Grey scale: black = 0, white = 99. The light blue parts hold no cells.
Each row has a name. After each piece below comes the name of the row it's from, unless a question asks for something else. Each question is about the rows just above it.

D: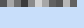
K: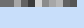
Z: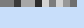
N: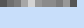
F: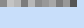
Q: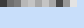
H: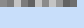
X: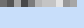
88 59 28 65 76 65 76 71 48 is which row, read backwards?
Q
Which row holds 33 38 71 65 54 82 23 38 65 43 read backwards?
K
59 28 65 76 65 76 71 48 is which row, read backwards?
Q
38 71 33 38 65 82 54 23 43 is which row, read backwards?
D
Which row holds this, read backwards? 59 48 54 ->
N

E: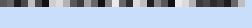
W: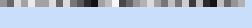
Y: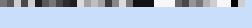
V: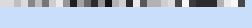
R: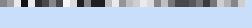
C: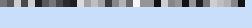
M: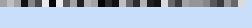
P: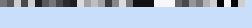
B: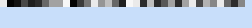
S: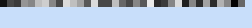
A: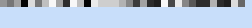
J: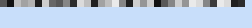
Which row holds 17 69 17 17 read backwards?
A
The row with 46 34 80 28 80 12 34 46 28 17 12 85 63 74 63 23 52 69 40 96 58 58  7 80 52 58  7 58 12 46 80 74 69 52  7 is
C
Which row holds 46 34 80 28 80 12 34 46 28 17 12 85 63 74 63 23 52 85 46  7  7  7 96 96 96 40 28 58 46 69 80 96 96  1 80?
Y
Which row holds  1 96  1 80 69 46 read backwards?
P
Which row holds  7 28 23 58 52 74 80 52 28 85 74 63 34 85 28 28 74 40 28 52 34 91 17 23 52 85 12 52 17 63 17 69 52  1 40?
S
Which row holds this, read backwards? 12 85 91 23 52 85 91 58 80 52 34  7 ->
J

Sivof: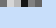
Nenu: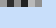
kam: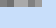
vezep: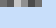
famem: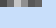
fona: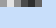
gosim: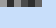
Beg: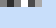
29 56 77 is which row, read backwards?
vezep
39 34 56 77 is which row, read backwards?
famem
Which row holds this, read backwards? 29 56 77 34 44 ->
vezep

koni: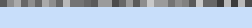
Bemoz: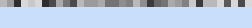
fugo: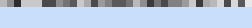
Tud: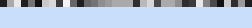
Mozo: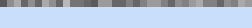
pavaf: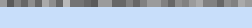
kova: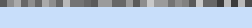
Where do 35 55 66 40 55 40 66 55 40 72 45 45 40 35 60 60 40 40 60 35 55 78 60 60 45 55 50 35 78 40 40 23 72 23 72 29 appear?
kova
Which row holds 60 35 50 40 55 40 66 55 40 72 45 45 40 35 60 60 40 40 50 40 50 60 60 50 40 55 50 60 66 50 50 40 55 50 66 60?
pavaf

